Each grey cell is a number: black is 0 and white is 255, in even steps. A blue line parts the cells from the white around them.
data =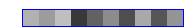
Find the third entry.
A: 191
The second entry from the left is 156
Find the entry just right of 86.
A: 148

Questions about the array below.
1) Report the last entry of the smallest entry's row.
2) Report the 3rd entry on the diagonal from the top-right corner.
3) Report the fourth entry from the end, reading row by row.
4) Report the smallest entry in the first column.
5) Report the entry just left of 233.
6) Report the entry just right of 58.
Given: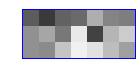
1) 126
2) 225
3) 240
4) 92
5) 120
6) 98
